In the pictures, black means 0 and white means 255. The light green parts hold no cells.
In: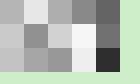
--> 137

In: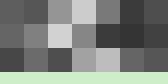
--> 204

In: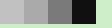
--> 16

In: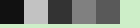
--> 128

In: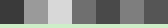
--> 111

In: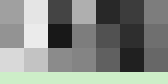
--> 175

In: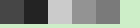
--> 147
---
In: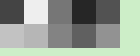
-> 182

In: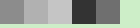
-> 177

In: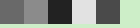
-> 139

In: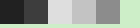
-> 61

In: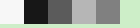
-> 23

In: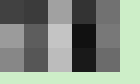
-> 86

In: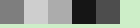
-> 206

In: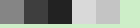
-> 62
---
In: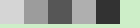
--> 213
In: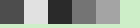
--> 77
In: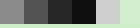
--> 137
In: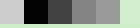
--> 205
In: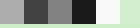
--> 172
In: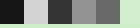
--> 22
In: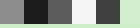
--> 140
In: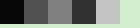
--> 8
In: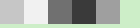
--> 198
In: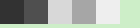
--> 50
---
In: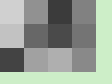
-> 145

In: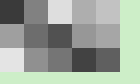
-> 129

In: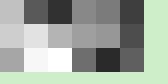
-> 89

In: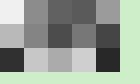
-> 140

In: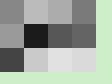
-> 187

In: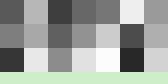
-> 183

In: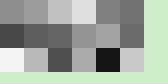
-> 156

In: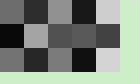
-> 45

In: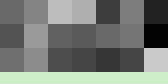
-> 132
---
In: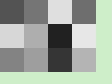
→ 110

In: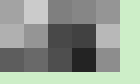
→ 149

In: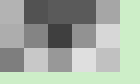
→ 166

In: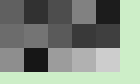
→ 28

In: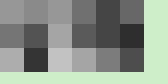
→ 103

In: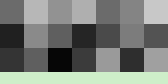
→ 199
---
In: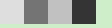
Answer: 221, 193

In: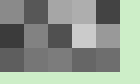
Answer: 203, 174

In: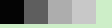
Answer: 200, 173

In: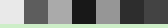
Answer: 233, 170

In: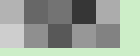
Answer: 206, 179

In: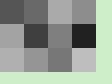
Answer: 190, 176

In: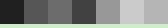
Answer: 203, 181

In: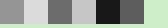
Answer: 219, 198

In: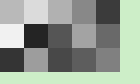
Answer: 241, 219
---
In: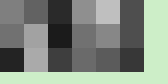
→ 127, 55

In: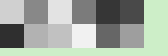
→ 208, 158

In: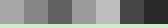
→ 167, 41

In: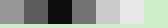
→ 150, 231

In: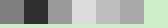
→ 126, 168

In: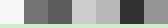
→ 247, 149

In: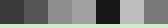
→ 58, 120

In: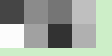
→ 69, 176
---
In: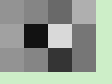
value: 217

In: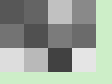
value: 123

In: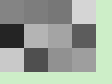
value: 164

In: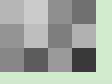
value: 126

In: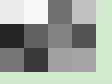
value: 131

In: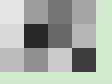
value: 102

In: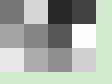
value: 87
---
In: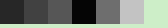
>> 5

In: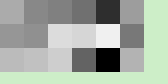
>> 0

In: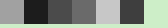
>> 28

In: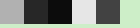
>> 12

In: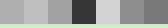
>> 55

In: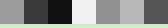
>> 16
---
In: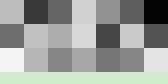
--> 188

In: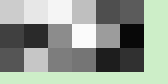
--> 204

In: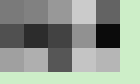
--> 122

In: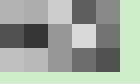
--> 180

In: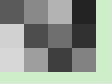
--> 89

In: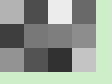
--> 179

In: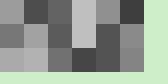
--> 156

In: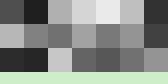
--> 79

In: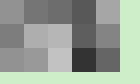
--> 146

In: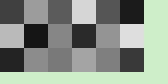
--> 64
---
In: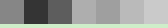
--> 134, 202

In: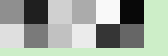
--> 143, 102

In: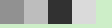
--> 145, 218

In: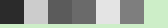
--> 43, 126

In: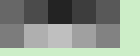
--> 103, 130

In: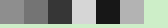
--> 142, 179

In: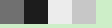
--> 112, 199

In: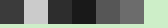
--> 59, 108

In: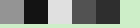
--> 148, 46

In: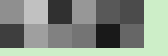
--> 143, 102
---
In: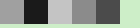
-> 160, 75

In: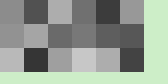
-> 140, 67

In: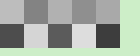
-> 189, 61

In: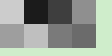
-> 204, 107

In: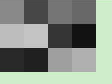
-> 137, 175

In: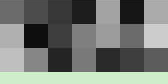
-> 107, 92

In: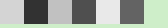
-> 212, 99

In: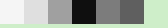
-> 245, 95

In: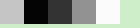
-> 197, 251
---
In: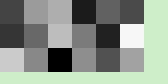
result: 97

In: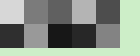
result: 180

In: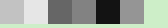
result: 19

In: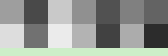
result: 128

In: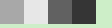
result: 97

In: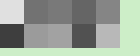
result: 101

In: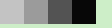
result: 83

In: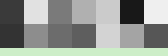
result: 24
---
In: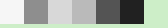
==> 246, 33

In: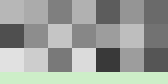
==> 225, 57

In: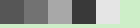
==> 229, 57

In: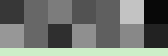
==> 195, 8

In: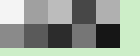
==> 244, 22

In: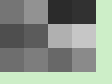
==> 198, 43

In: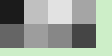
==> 226, 27
